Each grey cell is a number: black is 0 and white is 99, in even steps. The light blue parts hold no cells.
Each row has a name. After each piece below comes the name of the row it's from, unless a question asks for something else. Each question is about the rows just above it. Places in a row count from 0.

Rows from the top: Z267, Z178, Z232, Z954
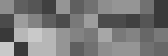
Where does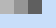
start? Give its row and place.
Z954, 3
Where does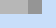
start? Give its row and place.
Z954, 2
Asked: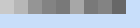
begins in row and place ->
Z232, 2
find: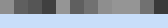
Z267
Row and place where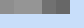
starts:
Z954, 7
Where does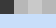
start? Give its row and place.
Z232, 0
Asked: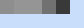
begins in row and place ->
Z267, 7

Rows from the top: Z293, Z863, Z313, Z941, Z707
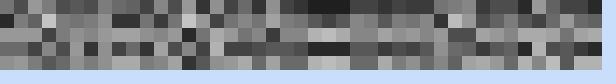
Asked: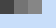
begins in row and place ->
Z863, 15
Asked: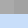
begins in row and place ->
Z313, 38
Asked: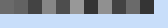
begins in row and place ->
Z293, 8
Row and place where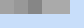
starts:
Z313, 34

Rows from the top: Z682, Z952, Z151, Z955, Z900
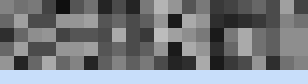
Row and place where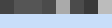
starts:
Z151, 4
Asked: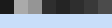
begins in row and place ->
Z952, 12
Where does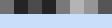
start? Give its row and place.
Z682, 6
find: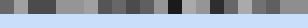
Z955
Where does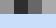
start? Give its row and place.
Z955, 14

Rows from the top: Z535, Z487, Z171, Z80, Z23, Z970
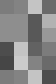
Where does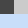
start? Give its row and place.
Z23, 0
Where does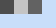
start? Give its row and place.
Z80, 0

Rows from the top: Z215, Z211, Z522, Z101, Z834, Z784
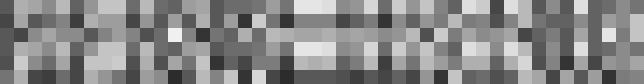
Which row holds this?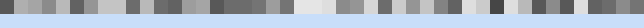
Z215
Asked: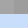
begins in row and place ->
Z522, 25

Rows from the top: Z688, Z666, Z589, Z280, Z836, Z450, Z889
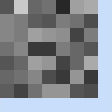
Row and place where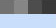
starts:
Z450, 1
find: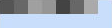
Z836
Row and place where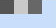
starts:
Z688, 0
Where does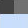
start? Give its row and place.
Z889, 1
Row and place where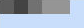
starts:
Z889, 0

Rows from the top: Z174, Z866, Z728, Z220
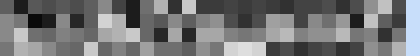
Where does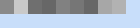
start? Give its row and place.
Z728, 0
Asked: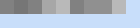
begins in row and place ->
Z728, 16
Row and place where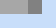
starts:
Z728, 14
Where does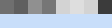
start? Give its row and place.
Z220, 12
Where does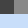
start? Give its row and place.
Z866, 21
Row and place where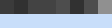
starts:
Z174, 19

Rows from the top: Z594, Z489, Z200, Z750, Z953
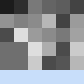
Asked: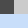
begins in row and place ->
Z750, 4
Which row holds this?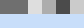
Z750
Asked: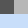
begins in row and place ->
Z953, 4
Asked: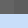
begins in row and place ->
Z594, 3
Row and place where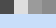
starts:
Z200, 0

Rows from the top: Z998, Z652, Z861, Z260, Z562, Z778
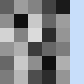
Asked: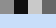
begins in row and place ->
Z652, 0
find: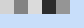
Z861
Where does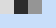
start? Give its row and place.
Z861, 2
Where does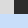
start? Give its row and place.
Z861, 2
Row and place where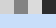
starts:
Z861, 0
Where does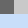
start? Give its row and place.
Z562, 0

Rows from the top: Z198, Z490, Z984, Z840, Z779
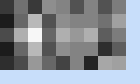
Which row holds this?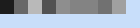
Z490
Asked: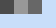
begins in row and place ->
Z779, 1

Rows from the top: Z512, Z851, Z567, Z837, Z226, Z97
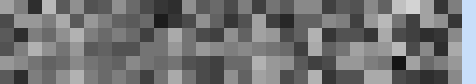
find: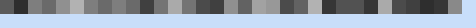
Z567
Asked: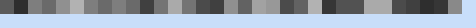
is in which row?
Z97
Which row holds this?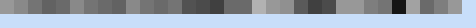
Z226
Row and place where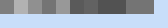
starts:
Z837, 1

